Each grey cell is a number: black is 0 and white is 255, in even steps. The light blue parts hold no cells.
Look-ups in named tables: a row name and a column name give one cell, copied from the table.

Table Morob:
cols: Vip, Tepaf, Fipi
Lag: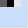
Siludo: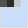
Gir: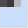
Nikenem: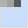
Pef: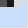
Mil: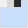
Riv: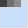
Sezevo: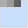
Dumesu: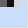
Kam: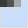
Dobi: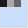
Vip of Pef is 85
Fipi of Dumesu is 217
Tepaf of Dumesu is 19
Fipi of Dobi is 99
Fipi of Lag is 230
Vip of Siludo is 81

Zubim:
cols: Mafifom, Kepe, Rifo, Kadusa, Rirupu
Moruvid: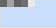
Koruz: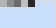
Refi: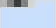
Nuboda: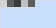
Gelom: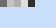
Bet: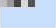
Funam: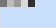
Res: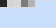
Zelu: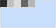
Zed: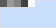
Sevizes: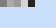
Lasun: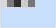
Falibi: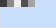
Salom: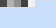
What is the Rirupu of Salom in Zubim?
241
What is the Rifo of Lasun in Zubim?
47
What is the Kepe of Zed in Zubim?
153
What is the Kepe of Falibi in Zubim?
140
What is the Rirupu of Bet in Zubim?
84
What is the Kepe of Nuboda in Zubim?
95
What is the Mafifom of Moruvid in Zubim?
100
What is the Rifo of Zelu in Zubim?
220
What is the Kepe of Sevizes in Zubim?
171
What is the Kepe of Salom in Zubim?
177
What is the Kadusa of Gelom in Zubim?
221
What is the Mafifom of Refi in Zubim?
180
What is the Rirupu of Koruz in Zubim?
41
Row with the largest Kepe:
Res

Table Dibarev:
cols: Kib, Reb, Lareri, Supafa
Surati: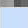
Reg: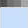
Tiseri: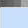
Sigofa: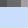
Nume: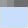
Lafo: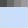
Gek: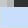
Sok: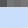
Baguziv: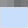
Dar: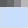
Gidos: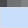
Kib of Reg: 80
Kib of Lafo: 76
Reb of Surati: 158
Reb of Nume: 138
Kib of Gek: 199
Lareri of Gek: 51
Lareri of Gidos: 115
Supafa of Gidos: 131
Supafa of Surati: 104
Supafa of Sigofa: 160
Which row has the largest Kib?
Gek

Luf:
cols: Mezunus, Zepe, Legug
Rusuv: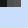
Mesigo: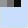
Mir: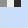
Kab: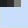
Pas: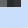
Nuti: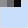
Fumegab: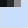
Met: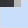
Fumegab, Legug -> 139
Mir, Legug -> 44
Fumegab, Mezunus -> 18
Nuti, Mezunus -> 142
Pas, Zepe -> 43
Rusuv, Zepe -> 79
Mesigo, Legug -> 12
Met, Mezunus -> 52
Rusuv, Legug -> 86
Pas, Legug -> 53
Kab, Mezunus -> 32
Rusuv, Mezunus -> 22
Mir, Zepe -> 239
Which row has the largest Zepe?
Mir

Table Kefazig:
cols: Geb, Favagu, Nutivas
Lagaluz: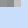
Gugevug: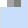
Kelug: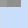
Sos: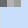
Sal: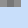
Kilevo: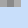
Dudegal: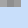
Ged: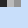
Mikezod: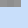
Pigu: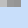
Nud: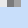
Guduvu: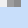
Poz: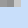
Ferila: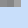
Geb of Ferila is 141
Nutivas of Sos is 157
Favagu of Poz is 145
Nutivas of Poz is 200
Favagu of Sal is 119
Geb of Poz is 154
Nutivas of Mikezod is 148
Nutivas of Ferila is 162
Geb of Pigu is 190
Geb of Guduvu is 240
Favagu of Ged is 186
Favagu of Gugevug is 165

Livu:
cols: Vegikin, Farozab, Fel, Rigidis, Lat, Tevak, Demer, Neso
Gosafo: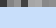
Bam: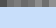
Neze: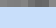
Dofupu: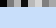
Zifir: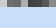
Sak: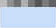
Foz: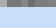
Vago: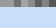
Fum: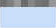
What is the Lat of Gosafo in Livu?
166
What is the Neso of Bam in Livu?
144
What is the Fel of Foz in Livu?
120
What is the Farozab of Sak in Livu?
143
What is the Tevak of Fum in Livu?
116
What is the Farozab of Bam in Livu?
113
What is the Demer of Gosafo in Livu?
136
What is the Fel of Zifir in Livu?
105
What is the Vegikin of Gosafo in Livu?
57
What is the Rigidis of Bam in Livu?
106
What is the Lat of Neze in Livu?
113
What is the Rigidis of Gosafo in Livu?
66
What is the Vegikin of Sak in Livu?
187
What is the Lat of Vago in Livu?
139
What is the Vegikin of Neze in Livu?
132
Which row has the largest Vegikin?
Zifir

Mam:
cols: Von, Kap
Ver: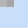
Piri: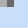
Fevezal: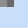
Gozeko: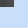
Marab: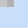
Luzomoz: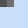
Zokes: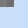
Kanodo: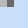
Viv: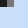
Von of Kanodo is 185
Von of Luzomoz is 81
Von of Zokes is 122
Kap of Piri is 106
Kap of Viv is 119
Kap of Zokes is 109
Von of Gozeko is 68
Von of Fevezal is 141
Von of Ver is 180
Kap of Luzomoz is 112
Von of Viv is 27
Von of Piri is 175
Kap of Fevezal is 106
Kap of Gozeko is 75
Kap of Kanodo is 105
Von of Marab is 197
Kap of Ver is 165

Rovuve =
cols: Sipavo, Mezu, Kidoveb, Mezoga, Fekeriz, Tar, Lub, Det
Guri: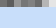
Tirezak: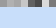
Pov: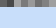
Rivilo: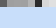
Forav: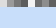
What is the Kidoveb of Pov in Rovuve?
165
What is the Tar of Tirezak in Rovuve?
74
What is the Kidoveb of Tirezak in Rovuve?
167
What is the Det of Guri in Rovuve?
229
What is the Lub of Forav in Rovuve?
141
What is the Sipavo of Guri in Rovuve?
114
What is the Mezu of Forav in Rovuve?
154
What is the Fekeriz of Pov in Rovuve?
153
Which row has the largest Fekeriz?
Forav

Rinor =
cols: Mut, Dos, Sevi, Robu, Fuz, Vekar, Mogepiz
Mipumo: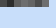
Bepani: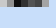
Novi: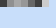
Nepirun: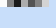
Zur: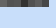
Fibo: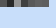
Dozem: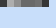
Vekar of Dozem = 112
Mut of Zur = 100
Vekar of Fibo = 97
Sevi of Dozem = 143
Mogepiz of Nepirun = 211
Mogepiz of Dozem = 53
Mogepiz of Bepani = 164
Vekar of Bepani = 69
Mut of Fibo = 85
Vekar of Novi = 63

